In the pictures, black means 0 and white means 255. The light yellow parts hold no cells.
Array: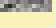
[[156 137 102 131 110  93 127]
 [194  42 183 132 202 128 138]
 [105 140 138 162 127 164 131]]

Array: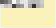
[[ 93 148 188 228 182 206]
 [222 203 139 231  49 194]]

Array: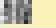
[[232 144 132 187]
 [232 106 115 135]
 [206 119 105 118]
 [180 127  96  63]
 [236 129 115  87]
 [207 134 114  40]]

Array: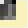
[[228  78]
 [ 60 121]
 [ 63 121]
 [ 67 127]
 [ 84 120]]

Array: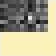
[[ 51  83  77  90  69  99]
 [102  62  74 102  64  65]
 [ 44  91  73  91  67 104]
 [ 67  81 102  68  92 101]
 [ 39 106 128  33 118 136]
 [147  62 120  61 109  61]
 [ 27  84  77  85  59 103]
 [ 58  77  83  86  74  96]]

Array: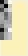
[[ 12 247]
 [125 201]
 [ 69 214]
 [166 169]
 [171 166]
 [160 166]
 [120 188]
 [ 18 244]
 [107 194]
 [101 197]]

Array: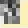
[[ 79  55 148]
 [173  40  81]
 [163 122 175]
 [150 216 190]
 [233 152 115]
 [237 157 118]]
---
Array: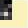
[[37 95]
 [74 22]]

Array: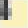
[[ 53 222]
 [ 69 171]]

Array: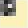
[[ 87 220]
 [ 73  48]]

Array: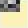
[[145  30]
 [ 96 123]]

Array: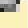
[[109 130]
 [109 107]]

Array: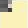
[[ 80 209]
 [109  59]]
